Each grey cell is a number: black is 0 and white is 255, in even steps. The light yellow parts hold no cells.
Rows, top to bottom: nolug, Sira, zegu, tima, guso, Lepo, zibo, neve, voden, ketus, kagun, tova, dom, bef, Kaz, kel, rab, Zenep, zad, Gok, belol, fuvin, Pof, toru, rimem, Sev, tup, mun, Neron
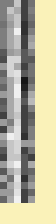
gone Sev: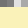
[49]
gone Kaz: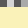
[185]
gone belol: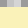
[139]
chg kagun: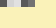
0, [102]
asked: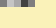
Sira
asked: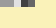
mun
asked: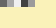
Neron

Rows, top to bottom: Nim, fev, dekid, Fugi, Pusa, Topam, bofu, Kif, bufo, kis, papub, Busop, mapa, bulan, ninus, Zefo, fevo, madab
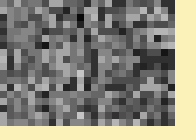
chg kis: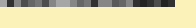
16, [77]
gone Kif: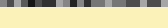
[150]
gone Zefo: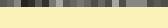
[62]

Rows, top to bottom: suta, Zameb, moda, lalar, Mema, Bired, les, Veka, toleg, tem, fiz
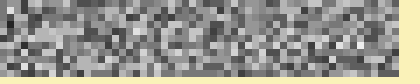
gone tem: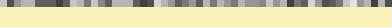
[165]
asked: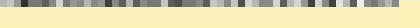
les
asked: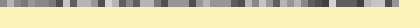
toleg
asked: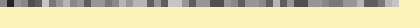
lalar
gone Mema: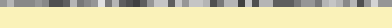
[106]

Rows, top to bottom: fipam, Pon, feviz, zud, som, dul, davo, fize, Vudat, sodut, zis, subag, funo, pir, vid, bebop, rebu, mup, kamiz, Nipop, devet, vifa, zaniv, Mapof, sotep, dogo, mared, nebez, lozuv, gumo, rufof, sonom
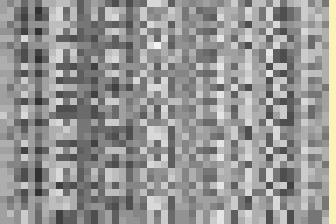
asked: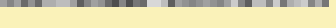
fipam
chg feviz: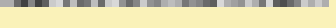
28, [146]
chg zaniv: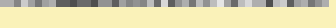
45, [133]
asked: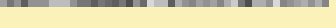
zud
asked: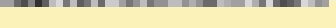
vid

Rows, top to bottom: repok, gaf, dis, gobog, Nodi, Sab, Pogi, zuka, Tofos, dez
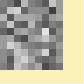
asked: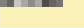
dez
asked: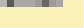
dis
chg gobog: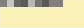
8, [116]
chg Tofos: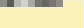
8, [155]
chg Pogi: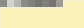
0, [155]

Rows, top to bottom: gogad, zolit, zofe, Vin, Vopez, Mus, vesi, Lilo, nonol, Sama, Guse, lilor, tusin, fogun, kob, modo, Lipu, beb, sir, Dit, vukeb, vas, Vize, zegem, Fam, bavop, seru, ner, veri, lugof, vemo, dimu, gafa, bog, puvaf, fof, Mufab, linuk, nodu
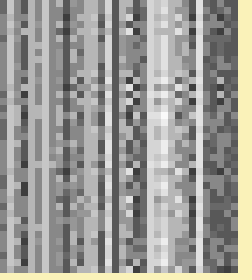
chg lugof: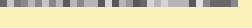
2, [136]
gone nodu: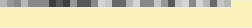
[75]
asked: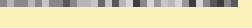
kob
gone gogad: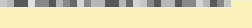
[151]
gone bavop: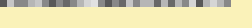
[151]
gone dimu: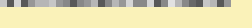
[120]
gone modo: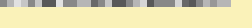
[166]

